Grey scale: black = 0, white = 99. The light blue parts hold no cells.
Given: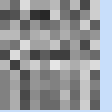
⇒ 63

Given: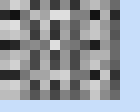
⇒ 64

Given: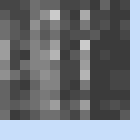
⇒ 27

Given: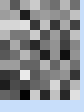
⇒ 66

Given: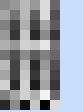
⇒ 54

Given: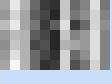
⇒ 64
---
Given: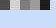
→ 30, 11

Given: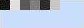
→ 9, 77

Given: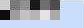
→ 80, 66

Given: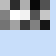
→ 73, 8

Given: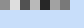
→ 55, 47

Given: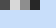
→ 29, 15
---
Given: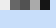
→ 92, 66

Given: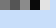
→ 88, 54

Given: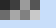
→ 78, 65

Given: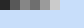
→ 79, 60

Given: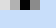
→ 86, 69

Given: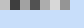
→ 84, 75
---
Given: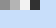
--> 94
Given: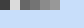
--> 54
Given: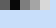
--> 64
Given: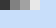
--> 63
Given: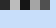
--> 64
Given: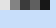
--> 37
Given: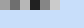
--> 52
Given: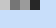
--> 60
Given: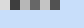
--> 76
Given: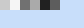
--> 13
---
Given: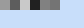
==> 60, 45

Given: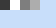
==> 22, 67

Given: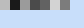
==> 73, 48

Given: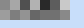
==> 53, 53

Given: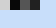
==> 81, 13

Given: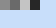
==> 54, 15
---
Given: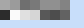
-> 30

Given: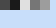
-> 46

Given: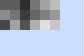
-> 86

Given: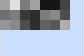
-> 34

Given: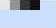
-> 21

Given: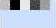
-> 27

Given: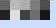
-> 43
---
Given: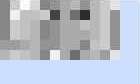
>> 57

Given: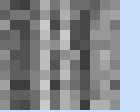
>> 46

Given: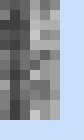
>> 67

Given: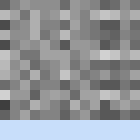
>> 42

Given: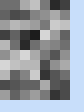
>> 75

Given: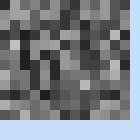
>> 55
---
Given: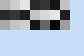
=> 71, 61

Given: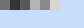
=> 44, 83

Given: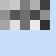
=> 73, 19

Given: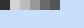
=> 19, 33

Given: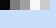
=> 3, 79

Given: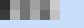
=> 18, 75

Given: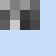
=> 66, 27

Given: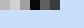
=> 72, 23

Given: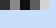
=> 19, 82
